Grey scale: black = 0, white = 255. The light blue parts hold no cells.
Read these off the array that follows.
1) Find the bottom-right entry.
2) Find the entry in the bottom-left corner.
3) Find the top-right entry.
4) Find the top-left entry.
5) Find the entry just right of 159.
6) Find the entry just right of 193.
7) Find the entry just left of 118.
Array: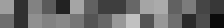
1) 11
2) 110
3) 55
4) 159
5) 48
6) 84
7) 137

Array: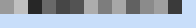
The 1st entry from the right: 58
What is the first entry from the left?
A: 153
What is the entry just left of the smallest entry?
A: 191
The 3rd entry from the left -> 39

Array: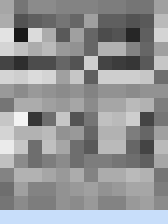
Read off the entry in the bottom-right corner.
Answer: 139
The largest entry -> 243
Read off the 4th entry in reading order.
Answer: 139
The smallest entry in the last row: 117
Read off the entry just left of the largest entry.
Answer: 198
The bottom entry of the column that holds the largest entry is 139
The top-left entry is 166
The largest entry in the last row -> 160
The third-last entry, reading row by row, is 153
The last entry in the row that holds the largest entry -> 117
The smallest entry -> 25
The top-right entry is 160
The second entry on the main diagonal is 83
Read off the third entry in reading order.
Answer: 139
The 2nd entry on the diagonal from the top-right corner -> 89
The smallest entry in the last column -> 110
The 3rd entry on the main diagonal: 219
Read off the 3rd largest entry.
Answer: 227
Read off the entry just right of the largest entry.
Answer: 54
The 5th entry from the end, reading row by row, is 131
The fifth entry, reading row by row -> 131
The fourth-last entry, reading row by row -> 131
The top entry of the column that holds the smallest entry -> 117
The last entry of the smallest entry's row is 212

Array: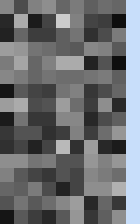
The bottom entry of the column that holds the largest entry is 89
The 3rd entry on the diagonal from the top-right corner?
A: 48
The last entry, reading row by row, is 142
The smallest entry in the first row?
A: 76
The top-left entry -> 135
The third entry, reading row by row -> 129
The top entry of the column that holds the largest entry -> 102
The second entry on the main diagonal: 171
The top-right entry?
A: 102
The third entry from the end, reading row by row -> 55
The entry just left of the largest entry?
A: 68
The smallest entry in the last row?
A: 21
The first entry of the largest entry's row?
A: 40
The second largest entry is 185
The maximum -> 204
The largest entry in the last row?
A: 150
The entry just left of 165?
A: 123
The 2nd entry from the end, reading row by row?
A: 95
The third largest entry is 177
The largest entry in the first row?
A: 142
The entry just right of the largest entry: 129
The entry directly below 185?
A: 83
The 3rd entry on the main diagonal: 61

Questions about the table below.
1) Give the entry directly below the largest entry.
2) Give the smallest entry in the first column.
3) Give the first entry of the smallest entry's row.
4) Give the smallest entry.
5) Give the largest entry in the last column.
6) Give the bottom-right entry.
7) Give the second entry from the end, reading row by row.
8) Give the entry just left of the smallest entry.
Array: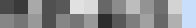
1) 118
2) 73
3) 134
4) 44
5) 211
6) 176
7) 103
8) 153
